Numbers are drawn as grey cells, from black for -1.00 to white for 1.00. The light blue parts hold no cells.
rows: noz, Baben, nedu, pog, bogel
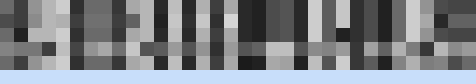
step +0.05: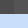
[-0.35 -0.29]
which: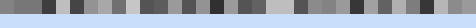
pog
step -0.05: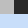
[ 0.44 -0.73]

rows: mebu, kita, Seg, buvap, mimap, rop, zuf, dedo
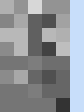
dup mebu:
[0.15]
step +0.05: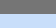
[-0.03 -0.03 -0.03 -0.03]
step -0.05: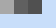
[ 0.27 -0.30 -0.42]
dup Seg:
[0.44]
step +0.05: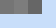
[-0.03  0.03 -0.15]
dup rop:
[-0.20]
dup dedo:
[-0.08]

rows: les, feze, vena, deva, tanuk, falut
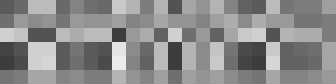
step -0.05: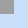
[0.20]
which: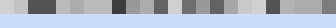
vena

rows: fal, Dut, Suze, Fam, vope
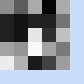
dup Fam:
[0.28]
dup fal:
[0.34]
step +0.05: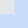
[0.85]
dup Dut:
[-0.74]

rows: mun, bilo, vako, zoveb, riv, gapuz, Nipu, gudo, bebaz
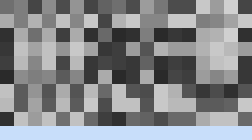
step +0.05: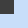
[-0.46]
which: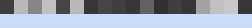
riv
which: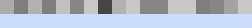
bilo
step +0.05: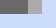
[-0.13 -0.13  0.39]

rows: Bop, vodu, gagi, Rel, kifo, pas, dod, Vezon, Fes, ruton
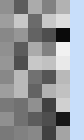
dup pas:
[0.45]
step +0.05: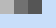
[ 0.50 -0.06 -0.28]
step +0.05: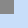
[0.12]
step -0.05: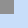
[0.08]
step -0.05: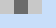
[ 0.52 -0.21  0.52]

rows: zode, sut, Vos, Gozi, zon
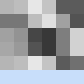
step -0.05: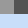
[ 0.15 -0.40]
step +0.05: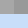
[0.36 0.25]
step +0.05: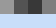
[ 0.25 -0.30 -0.51  0.04]
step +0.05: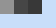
[ 0.20 -0.40 -0.51]

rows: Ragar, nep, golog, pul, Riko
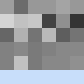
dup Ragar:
[0.19]
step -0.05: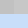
[0.46 0.51]
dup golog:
[-0.09]
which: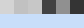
nep
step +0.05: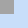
[0.34]
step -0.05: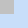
[0.46]

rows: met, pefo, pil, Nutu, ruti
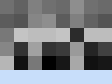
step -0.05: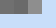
[-0.17 -0.22  0.06]
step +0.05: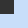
[-0.55]
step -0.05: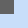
[-0.28]
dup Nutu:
[-0.60]
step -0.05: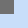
[-0.17]

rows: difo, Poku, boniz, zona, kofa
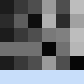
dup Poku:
[-0.66]
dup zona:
[-0.11]
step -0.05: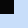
[-1.00]
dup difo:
[-0.39]
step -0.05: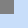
[-0.05]
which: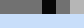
zona

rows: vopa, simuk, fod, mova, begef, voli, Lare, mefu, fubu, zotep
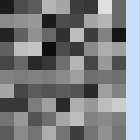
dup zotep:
[-0.09]
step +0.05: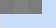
[0.02 0.07 0.02]

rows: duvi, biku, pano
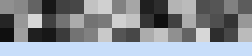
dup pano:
[-0.44]
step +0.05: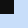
[-0.83]

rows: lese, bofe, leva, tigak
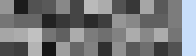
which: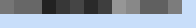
bofe
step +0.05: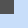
[-0.31]
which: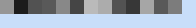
lese
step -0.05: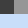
[-0.56  0.13]

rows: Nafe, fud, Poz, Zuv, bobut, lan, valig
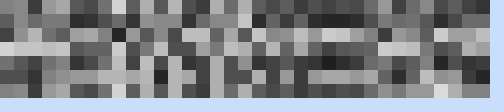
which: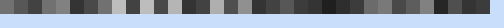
bobut
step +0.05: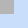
[0.47]
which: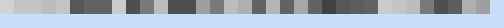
Zuv
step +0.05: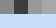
[ 0.12 -0.48  0.24  0.36]
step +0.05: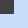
[-0.43]
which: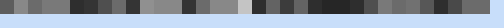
fud
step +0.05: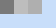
[0.00 0.53 0.42]

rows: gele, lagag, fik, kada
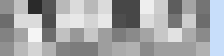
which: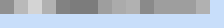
kada
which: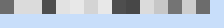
lagag

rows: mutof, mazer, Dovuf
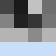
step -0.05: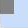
[-0.02]
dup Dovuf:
[0.41]
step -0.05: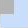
[0.36]

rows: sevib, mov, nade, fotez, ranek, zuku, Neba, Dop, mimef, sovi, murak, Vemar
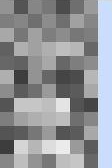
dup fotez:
[0.37]
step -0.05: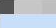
[-0.39  0.50  0.50  0.44]
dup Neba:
[-0.29]
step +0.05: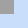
[0.31]
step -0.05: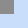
[0.05]
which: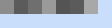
Neba

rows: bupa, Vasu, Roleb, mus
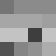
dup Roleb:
[0.53]
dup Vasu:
[0.30]
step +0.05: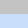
[0.58 0.58]
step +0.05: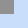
[0.19]
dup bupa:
[0.09]
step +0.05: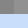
[0.09 0.19]
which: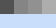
mus

